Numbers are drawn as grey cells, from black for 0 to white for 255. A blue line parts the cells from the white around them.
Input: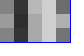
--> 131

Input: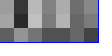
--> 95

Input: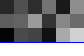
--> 3

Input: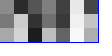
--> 168

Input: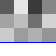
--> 203

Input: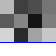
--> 212
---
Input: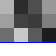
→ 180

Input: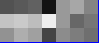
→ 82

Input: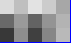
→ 219

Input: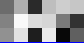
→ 108

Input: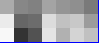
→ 171

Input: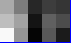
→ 170

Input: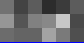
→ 114

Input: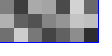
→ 127

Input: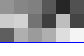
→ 148

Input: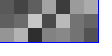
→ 89
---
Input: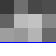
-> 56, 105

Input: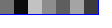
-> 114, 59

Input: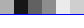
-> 175, 207

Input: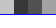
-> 197, 162

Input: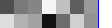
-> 80, 147

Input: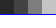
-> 40, 196

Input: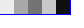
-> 237, 16

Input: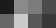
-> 27, 55
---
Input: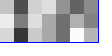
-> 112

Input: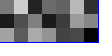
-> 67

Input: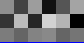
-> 137

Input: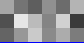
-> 138

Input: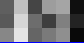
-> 122

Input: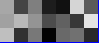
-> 105

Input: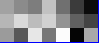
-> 252

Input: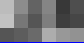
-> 173
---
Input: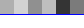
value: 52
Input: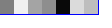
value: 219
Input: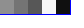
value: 246
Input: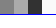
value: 50
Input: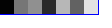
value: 98
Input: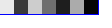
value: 171
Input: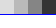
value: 133
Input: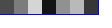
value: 185
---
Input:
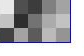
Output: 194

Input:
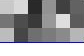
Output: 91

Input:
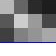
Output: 71

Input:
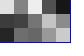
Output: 139

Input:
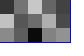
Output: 74

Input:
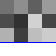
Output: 69

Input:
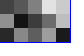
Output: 190

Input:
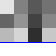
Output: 135

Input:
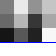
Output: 167
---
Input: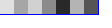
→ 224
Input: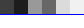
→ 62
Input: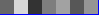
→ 103
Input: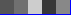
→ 85
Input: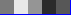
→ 122
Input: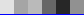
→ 226
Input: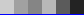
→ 205
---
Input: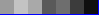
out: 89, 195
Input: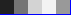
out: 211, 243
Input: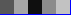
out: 15, 194
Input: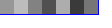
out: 80, 188
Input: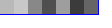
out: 79, 200
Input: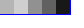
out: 145, 207
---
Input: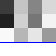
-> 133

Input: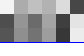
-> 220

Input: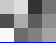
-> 50

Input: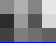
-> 132

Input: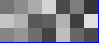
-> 126

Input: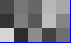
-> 182

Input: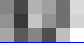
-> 112
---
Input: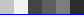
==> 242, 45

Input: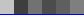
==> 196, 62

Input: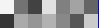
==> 244, 54

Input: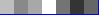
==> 255, 52

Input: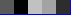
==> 193, 1

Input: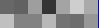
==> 206, 52
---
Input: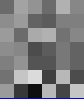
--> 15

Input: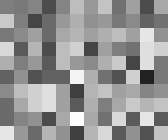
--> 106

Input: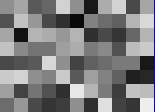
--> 73

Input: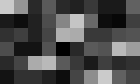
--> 49

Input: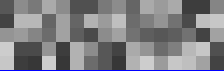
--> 55

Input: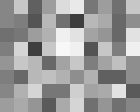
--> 149
